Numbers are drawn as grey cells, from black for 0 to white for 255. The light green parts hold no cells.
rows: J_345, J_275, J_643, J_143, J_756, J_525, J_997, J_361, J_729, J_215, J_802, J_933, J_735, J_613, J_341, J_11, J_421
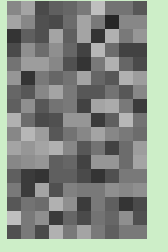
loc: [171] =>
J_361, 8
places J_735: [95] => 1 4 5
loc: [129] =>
J_613, 5

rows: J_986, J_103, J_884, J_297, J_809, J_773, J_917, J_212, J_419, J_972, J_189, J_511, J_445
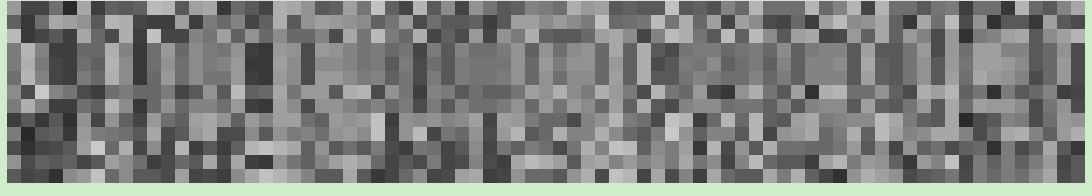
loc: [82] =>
J_986, 51
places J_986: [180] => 12 30 54 58 61 63 73

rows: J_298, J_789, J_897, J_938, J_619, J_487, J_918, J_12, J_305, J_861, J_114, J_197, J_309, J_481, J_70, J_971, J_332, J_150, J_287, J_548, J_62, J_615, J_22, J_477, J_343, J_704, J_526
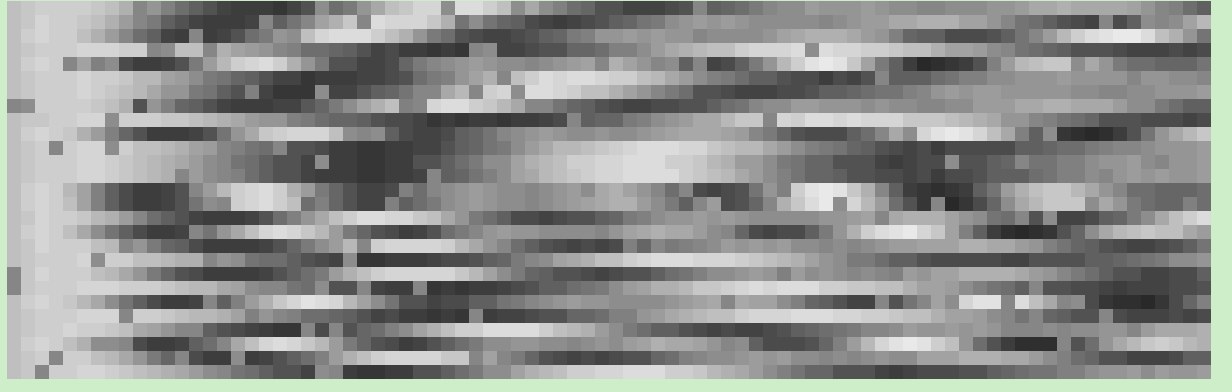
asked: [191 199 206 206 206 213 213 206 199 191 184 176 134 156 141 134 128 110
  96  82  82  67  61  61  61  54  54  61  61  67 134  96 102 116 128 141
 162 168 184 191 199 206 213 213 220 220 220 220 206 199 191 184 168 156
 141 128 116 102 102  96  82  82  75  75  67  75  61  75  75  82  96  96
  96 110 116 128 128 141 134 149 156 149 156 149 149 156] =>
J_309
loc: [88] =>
J_12, 22
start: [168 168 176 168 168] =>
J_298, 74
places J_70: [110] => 22 30 64 82 86
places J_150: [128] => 45 49 75

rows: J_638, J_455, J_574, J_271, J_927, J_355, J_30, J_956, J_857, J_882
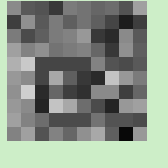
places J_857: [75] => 4 5 6 10
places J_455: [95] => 5 7

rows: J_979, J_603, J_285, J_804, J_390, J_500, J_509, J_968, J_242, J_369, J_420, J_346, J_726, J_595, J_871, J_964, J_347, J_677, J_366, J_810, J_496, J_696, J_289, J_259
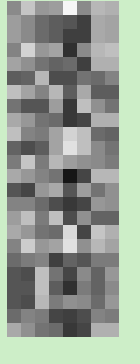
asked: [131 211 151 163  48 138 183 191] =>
J_804
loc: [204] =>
J_677, 2

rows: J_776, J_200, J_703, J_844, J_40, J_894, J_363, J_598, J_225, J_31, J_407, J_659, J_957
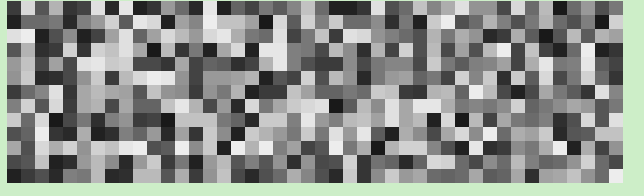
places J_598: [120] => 19 33 35 39 44
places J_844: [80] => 30 34
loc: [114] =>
J_659, 27
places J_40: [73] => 3 5 10 11 26 30

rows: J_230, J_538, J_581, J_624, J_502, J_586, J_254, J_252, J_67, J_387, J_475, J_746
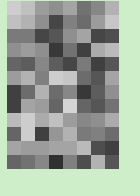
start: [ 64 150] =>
J_387, 3
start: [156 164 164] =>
J_475, 3
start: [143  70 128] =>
J_538, 3
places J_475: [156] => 2 3
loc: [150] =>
J_387, 4

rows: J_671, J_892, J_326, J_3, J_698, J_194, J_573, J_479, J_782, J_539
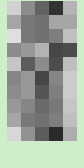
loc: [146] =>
J_539, 2
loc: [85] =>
J_573, 3

